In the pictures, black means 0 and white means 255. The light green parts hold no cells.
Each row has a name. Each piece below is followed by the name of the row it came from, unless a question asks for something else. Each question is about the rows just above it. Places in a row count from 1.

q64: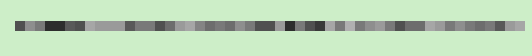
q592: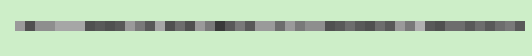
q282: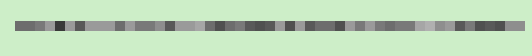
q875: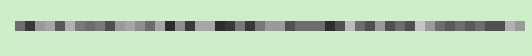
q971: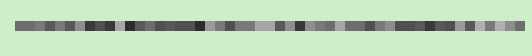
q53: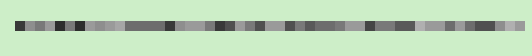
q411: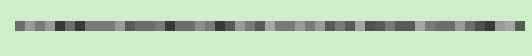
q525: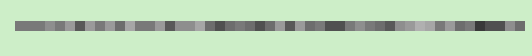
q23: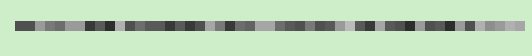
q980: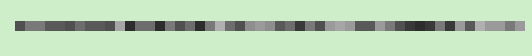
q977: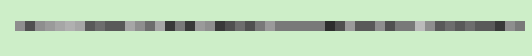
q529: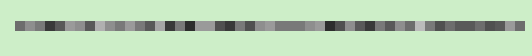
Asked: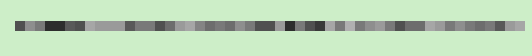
q64
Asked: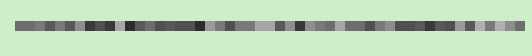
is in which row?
q971
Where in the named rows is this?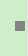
q64, 19
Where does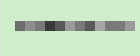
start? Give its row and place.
q411, 18
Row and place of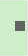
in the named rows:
q23, 24
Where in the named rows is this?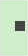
q53, 36

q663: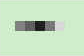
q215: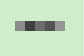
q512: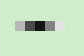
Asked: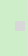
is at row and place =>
q663, 5
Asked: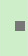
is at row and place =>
q663, 4
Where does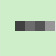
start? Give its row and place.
q215, 2

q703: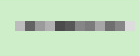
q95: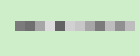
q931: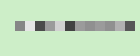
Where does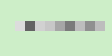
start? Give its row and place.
q95, 4
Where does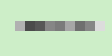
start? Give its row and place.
q703, 4

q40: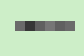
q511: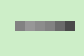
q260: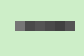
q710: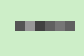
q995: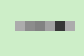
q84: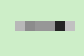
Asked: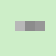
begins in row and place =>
q84, 1
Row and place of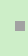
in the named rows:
q995, 4

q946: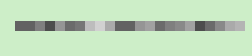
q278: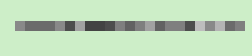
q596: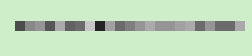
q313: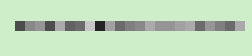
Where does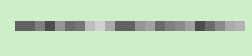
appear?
q946
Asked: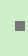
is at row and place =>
q946, 7
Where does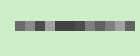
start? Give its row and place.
q278, 4
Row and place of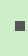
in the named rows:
q596, 4
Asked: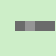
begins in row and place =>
q596, 19

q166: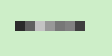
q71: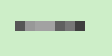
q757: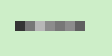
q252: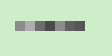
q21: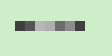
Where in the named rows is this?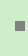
q166, 6
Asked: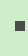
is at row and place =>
q252, 4
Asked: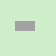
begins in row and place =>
q71, 3

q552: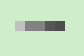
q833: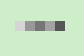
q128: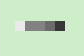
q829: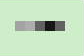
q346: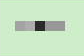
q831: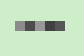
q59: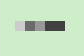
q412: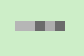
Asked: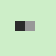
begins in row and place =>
q346, 3
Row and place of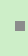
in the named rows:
q831, 1
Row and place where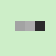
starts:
q346, 1
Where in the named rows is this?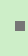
q833, 3
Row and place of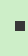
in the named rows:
q128, 5
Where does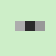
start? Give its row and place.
q346, 2

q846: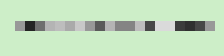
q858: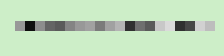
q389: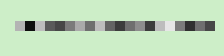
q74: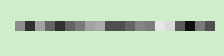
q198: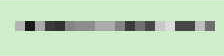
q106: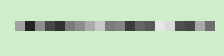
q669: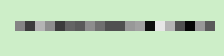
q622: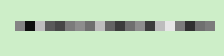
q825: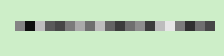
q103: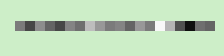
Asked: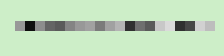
q858
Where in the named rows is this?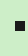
q198, 2
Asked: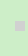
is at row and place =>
q858, 19

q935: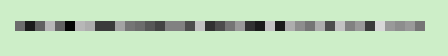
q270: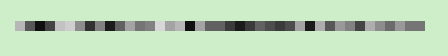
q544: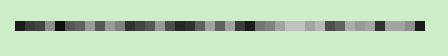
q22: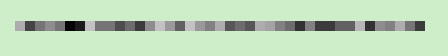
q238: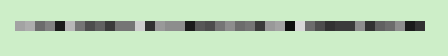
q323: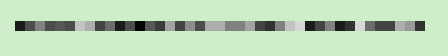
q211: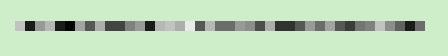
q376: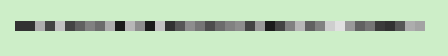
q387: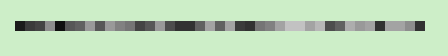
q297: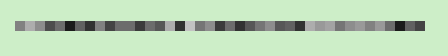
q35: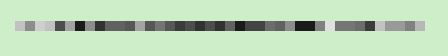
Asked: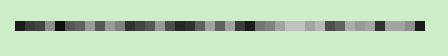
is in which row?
q544
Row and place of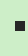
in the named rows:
q544, 17

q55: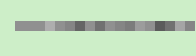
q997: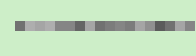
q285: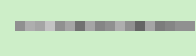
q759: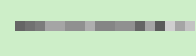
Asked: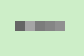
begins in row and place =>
q285, 13
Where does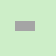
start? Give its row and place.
q759, 4
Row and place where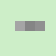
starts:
q285, 8
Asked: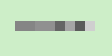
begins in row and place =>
q759, 9
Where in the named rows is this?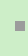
q55, 13
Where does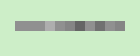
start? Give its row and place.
q55, 1
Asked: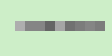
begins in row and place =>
q997, 4

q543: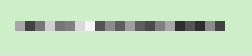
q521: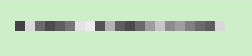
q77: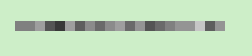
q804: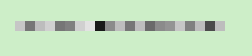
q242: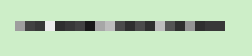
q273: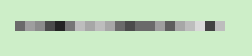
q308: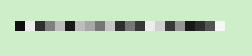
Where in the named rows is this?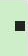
q273, 5
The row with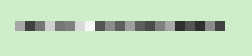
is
q543
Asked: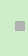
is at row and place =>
q521, 10

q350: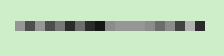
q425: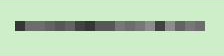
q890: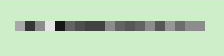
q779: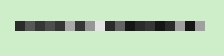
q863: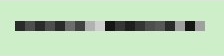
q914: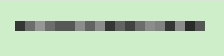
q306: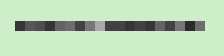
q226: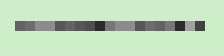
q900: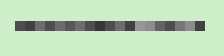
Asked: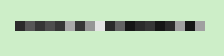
q779
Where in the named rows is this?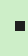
q863, 12
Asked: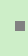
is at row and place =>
q914, 15
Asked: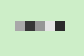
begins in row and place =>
q779, 6

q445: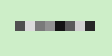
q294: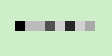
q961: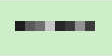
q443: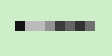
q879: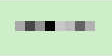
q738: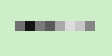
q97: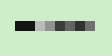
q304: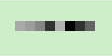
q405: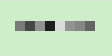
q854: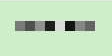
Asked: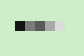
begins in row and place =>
q738, 2
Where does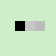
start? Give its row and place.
q879, 4
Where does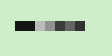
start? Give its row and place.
q97, 1
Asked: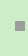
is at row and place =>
q304, 2
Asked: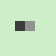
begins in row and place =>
q961, 6
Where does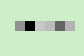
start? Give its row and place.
q879, 3

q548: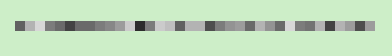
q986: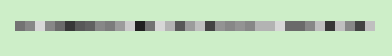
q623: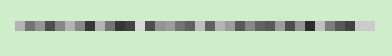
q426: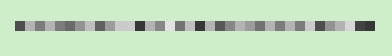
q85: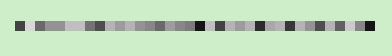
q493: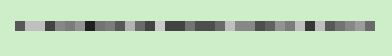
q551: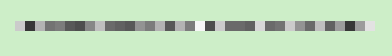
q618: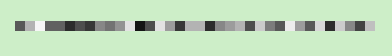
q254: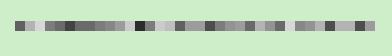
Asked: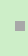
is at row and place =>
q85, 26
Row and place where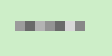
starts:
q254, 23

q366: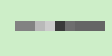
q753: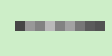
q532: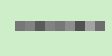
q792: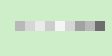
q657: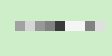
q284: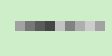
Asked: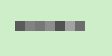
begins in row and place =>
q532, 3
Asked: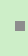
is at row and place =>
q532, 6
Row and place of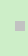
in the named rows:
q284, 5
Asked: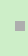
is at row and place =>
q284, 7

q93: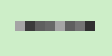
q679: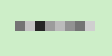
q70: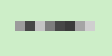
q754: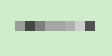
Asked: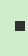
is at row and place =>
q93, 8
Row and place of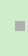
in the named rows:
q754, 6
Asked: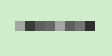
q93
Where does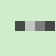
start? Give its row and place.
q70, 2
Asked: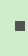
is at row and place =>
q754, 8
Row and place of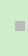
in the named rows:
q679, 5

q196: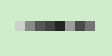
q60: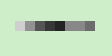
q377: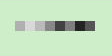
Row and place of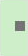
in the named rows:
q196, 8
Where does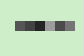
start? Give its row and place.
q196, 3
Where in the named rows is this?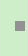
q60, 2
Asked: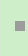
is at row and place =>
q196, 6
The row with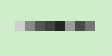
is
q196
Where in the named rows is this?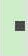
q196, 7
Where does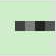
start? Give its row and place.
q377, 5

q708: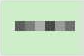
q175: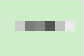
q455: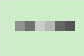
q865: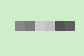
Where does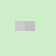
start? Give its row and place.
q865, 3
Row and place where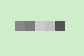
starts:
q865, 1

